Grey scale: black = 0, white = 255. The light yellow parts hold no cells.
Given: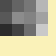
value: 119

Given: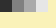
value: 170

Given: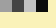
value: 194

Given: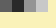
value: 148

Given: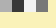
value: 242

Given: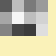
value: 122

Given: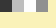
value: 253

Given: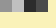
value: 44
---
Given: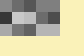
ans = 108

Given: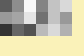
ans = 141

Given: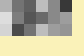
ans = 115

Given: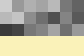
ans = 153

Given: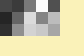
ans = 59

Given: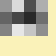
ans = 218

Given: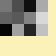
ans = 77

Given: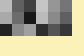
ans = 96

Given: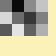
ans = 10
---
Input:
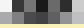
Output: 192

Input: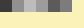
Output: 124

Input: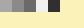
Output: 48

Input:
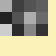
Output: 52

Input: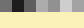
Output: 163

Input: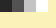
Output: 255

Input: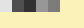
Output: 123
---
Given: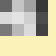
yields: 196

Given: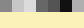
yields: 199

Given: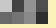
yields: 67

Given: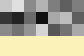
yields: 224

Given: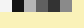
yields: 21

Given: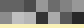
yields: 99

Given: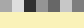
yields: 221
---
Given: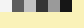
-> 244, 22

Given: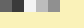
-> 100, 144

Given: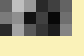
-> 99, 132

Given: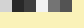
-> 211, 83

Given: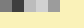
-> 124, 156

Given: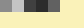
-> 139, 97
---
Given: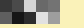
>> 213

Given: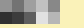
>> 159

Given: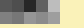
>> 39

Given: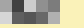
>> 205

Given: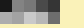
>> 120

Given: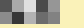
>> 223
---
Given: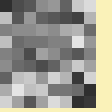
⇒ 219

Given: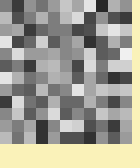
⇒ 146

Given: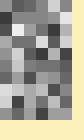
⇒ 134

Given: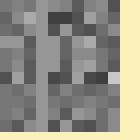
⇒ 81

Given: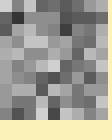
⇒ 174

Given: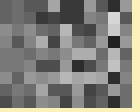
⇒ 153

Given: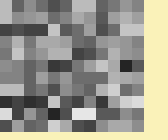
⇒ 131
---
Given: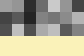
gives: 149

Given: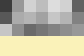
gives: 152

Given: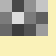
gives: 72

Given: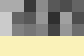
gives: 171

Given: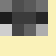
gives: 78

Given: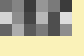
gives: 132

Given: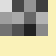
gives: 72

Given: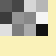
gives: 70
